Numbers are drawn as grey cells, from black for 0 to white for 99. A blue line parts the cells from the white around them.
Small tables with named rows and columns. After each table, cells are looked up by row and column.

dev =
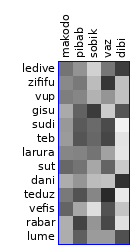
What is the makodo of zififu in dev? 53
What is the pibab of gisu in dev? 38
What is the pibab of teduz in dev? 32
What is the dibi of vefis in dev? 76
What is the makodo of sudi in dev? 59
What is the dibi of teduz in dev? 90
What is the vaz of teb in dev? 27
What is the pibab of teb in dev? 33
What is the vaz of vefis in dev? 32
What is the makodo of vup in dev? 49
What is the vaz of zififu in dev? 21
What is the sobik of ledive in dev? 81
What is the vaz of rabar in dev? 28

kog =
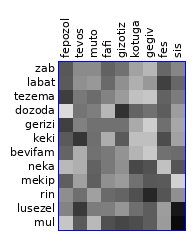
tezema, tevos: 47
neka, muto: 38
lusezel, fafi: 49
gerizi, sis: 65
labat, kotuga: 68
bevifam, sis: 42
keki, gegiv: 74
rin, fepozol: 55
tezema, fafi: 51
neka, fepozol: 72
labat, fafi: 41
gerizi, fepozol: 25
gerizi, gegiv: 80
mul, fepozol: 77
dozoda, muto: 49
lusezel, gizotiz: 58
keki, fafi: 67
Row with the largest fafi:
dozoda

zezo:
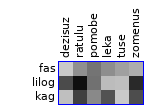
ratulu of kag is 25
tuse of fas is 62
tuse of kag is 78
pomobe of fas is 45
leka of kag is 32
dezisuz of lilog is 29
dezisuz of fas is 78
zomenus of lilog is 16
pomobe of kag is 53
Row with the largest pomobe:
kag

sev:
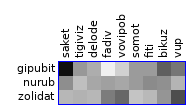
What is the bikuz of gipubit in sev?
37
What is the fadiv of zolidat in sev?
48
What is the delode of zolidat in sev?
71
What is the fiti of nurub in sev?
54
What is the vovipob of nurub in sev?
65
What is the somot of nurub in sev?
60
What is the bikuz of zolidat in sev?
58
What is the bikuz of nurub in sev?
56
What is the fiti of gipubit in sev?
60
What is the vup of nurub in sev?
70
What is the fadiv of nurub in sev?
62
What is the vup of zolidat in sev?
30
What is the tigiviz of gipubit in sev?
59
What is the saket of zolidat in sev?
71
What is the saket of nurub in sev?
55

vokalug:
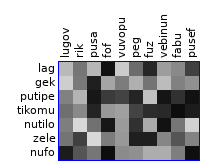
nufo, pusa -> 46
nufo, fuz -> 67
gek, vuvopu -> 48
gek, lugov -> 80
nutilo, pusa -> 44
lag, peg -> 42
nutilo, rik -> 84
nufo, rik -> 33
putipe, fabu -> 19
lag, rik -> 46
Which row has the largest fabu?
lag

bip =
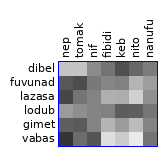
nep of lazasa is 27
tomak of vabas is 42
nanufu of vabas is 45
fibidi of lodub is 50
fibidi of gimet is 70
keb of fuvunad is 50
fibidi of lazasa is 68
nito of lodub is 37
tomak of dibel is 76
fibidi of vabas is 86
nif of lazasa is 51
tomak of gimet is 35
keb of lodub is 36
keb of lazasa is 67
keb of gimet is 60
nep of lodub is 60
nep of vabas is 20
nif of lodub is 51
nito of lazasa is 81

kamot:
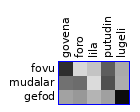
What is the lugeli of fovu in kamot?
66
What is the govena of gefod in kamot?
63
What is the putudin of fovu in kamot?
36
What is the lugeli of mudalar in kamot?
67
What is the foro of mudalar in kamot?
42
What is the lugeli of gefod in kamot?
5
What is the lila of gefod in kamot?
70
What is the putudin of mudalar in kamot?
31
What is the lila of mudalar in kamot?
85
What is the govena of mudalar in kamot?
44
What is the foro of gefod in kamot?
59
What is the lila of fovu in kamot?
76
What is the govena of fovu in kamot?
18
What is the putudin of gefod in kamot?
62
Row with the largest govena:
gefod

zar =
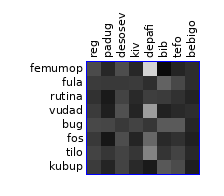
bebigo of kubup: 12
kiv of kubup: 16
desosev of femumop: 30
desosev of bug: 22
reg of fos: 22
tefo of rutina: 19
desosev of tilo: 26
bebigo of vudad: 18
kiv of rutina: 16
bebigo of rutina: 14
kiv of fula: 23

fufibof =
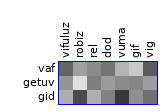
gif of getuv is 52
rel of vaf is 54
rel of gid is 68
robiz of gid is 29
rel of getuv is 49
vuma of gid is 22
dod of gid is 50
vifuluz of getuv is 58
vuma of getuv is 54
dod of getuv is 60
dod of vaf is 45

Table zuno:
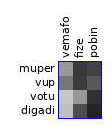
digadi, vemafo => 74
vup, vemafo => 46
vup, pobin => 34
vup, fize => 23
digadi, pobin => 14
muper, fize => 22
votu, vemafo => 77
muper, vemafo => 59
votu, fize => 59
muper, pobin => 26
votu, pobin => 19
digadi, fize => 30

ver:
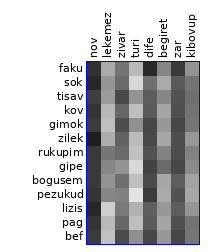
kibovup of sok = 45
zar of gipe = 27
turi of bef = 56
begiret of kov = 64
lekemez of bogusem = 57
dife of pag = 35
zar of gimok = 27
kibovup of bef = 46
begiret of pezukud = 66
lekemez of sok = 58
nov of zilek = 12
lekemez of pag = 72
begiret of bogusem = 65
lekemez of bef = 75
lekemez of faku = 66
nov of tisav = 24

